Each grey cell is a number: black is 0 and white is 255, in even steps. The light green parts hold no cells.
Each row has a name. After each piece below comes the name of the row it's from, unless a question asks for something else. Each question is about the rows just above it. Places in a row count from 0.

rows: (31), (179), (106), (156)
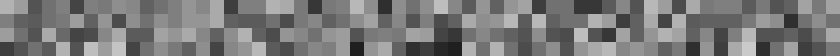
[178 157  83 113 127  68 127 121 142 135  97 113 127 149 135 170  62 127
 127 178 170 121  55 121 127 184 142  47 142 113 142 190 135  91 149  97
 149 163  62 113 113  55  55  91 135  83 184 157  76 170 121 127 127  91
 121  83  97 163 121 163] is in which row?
(31)
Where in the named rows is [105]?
(106), 4

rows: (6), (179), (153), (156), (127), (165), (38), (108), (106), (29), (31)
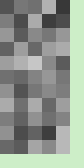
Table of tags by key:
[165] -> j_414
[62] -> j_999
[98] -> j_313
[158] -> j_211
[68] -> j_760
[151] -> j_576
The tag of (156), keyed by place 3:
j_211
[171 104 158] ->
(108)
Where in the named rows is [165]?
(31), 2
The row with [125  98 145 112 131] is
(106)

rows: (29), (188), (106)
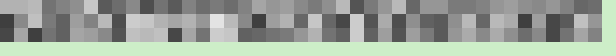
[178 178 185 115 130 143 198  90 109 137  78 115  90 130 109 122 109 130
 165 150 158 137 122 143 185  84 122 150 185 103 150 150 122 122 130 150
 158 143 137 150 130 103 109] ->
(29)
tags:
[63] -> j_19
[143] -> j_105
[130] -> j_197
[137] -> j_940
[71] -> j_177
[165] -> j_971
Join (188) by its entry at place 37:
j_19
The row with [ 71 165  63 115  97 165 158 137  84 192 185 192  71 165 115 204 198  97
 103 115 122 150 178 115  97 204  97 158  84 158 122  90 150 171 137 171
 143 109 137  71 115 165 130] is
(106)

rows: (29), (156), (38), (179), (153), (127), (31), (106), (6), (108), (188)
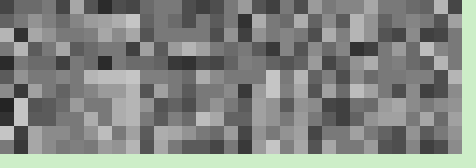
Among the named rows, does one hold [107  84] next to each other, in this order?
no
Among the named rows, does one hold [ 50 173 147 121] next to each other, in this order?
no
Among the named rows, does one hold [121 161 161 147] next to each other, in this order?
no
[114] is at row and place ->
(106), 25
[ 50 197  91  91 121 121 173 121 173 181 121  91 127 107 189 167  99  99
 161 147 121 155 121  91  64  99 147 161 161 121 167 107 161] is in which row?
(6)
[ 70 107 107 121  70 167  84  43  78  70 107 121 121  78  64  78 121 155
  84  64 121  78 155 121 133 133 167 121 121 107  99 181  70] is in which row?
(29)

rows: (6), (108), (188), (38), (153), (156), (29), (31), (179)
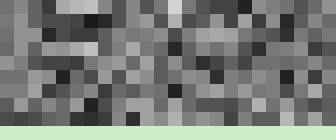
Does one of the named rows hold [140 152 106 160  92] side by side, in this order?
yes
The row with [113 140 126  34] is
(156)
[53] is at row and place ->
(179), 5
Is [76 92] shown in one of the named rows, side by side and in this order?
yes
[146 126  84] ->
(153)

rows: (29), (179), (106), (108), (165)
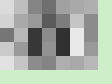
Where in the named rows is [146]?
(108), 3
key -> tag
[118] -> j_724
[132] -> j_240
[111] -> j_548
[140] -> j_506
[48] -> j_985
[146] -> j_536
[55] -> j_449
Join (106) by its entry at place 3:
j_506
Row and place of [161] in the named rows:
(29), 4

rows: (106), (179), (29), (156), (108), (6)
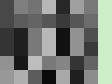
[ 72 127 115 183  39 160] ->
(106)
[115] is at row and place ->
(106), 2
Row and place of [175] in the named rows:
(6), 1
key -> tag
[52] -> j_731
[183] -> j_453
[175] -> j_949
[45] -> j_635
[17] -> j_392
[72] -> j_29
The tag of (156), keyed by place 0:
j_731
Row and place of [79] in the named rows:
(29), 6

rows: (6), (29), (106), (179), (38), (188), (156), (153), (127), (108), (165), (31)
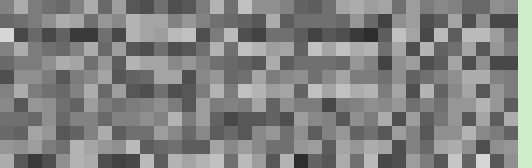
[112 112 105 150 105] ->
(29)
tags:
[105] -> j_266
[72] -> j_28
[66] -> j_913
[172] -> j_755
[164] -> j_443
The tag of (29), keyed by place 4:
j_755
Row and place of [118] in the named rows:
(127), 31
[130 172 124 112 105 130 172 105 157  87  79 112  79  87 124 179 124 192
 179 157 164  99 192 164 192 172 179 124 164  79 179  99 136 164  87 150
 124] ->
(156)
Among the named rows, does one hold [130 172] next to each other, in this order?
yes
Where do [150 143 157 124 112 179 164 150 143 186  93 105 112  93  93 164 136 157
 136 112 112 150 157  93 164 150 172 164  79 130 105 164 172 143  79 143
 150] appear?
(165)
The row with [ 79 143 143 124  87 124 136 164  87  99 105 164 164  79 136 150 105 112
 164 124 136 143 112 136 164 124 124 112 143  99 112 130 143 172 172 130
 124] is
(188)

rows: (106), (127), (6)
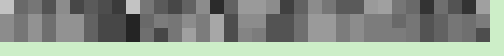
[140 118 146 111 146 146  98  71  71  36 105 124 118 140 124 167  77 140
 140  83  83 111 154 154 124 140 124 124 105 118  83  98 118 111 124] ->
(127)
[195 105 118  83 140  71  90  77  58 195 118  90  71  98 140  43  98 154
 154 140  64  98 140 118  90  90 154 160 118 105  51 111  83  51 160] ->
(106)
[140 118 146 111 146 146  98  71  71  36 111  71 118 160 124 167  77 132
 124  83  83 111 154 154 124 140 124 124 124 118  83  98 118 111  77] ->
(6)
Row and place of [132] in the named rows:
(6), 17

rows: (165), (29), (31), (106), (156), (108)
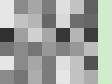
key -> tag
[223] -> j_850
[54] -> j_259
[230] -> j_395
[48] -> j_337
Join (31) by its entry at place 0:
j_337
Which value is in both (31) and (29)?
[181]
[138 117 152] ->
(106)
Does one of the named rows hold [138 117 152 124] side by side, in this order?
no

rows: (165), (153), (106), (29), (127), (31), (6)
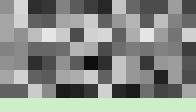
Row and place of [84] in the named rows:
(127), 13
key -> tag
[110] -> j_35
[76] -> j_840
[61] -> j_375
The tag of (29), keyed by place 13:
j_375
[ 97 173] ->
(106)
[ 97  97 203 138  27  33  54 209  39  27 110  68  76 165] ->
(6)
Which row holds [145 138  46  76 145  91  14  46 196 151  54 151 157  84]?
(127)
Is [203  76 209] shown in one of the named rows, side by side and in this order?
yes

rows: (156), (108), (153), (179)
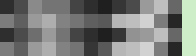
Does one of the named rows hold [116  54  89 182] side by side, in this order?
yes
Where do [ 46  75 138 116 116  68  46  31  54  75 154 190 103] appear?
(156)
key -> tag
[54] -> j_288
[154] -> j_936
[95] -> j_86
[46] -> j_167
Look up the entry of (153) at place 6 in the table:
j_167
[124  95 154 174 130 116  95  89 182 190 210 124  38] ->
(108)
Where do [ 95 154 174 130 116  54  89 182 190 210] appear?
(179)
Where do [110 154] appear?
(153)

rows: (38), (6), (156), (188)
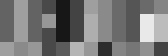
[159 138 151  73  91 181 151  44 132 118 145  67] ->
(188)

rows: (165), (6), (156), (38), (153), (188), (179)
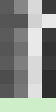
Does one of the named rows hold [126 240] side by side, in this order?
no
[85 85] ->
(6)
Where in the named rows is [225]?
(179), 2
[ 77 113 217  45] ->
(188)
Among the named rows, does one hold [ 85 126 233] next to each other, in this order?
no
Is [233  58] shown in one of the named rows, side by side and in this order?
yes
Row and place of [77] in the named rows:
(188), 0

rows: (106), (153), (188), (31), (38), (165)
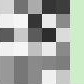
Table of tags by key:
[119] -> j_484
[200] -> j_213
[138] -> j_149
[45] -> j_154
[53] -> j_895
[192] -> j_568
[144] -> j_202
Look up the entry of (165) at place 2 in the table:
j_149
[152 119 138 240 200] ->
(165)

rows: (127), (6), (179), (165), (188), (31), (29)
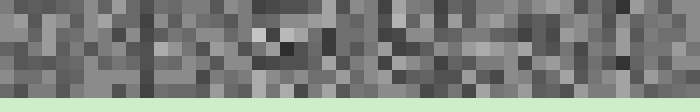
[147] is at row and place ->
(165), 12
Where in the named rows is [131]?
(31), 37
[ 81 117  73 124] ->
(165)

